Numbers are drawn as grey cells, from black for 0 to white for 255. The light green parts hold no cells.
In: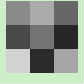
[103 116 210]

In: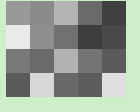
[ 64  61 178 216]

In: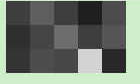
[76 62 71]

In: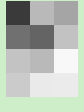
[165 100 195]

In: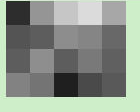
[167 133  93 116]

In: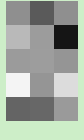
[143 156 155]

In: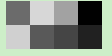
[ 1 69]

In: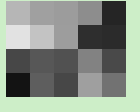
[37 46 81 94]

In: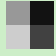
[ 18 205]
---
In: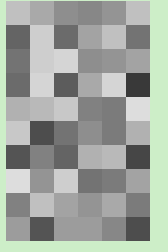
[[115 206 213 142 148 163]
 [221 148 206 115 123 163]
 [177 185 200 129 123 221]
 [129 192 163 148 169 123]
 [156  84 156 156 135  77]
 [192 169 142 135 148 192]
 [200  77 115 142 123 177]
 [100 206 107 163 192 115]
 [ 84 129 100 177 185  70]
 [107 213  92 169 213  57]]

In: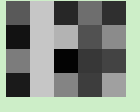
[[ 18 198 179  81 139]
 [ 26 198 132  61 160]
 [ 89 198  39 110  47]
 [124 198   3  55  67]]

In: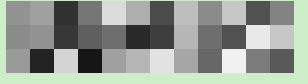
[[154  35 212  22 160 182 226 166 103 241 124  89]
 [139 146  55  95 110  41  62 182 110  81 233 198]
 [146 160  49 118 219 174  75 190 139 198  81 131]]

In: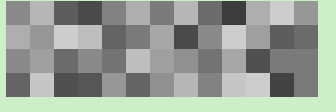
[[174 151 205 190 100 122 167  74 138 205 159  93 107]
 [138 159 107 138 115 190 159 144 115 167  80 122 122]
 [138 182  93  74 130 174 122 182 107  60 174 205 151]
 [100 198  80  86 151 100 144 182 130 198 205  66 122]]

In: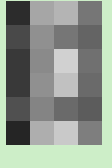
[[ 57 138 209 112]
 [ 37 174 201 126]
 [ 57 144 193 106]
 [ 44 166 180 118]
 [ 73 144 118 100]
 [ 80 132 106  92]]

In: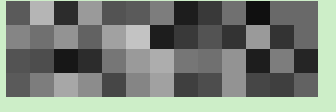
[[ 90 125 167 140  70 133 161  63  77 147  70  63  98]
 [133 112 147  98 161 195  29  57  83  51 154  51 105]
 [ 90 181  44 154  83  90 125  29  57 112  16 105 105]
 [ 83  77  23  44 118 154 173 118 112 147  29 125  37]]

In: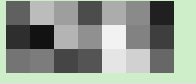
[[ 46  18 180 144 242 130  62]
 [ 96 188 158  76 172 138  32]
 [116 124  69  84 229 209 103]]

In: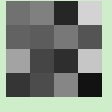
[[ 53  76 134  18]
 [ 98  92 120  84]
 [163  69  46 198]
 [113 128  38 211]]

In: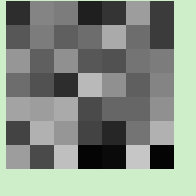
[[157  74 191   4  10 198   4]
 [163 157 170  74 102 102 144]
 [ 67 177 150  67  38 116 177]
 [150  95 144  87  81 116 124]
 [ 45 132 124  31  52 157  59]
 [ 87 124  95 109 170 109  59]
 [109  81  45 185 144  95 132]]
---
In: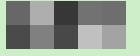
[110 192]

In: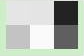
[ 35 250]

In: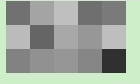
[122 151 150]

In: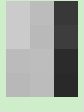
[ 56 185 187]

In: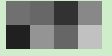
[136 102]

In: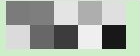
[223 239]
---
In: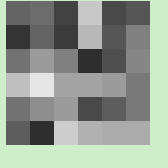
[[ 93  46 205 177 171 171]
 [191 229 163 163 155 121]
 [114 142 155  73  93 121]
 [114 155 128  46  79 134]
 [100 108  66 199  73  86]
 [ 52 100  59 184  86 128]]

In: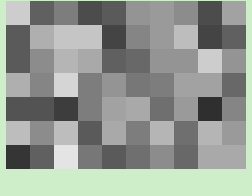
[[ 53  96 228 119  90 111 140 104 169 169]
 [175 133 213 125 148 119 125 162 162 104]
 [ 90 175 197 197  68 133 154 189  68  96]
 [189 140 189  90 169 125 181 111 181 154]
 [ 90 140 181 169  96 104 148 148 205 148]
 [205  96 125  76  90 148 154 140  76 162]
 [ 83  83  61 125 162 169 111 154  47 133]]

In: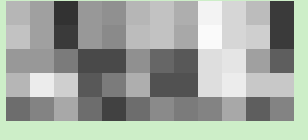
[[182 236 207  88 123 174  81  81 222 236 200 200]
 [109 131 168 109  65 109 138 123 131 168  94 131]
 [152 152 123  73  73 144 102  88 222 229 160  94]
 [194 160  58 152 138 188 194 168 250 214 207  58]
 [182 160  50 152 144 182 194 174 243 214 188  58]]

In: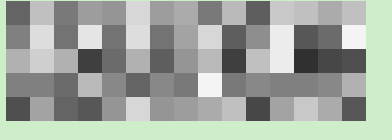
[[177 207 177  63 107 177  94 149 185  63 192 236  48  71  79]
 [100 192 121 157 149 215 157 171 121 185  94 200 192 171 192]
 [128 221 115 229 115 221 115 163 215  94 142 236  87 107 244]
 [128 128 107 185 136 100 136 121 244 121 136 128 128 136 177]
 [ 79 163 100  87 149 215 149 157 171 192  71 163 200 171  87]]

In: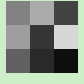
[[158  53 215]
 [130 171  67]
 [ 97  41  14]]

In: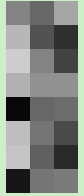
[[131 103 165]
 [177 145 145]
 [ 22 117 123]
 [  8 103 109]
 [190 117  74]
 [205 131  66]
 [183  82  47]
 [197  96  41]]

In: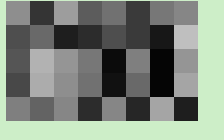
[[142  52 157  92 113  58 119 134]
 [ 85 178 149 119  11 127   5 149]
 [ 72 172 142 113  17 105   5 165]
 [127  99 134  44 134  38 165  30]
 [ 78 105  30  44  78  58  23 191]]
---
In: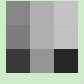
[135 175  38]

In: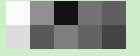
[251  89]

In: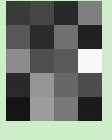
[58 43 90 77]

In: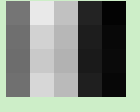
[117 210 178  31]

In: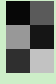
[ 7 21]

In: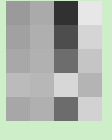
[154 175 109 180]
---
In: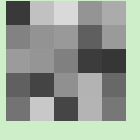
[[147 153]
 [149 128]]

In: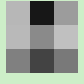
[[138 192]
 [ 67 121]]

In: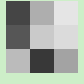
[[202 219]
 [ 56 163]]

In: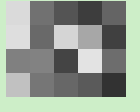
[[105 213]
 [130  68]]

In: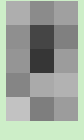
[[ 69 128]
 [ 54 156]]

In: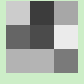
[[ 75 235]
 [180 122]]
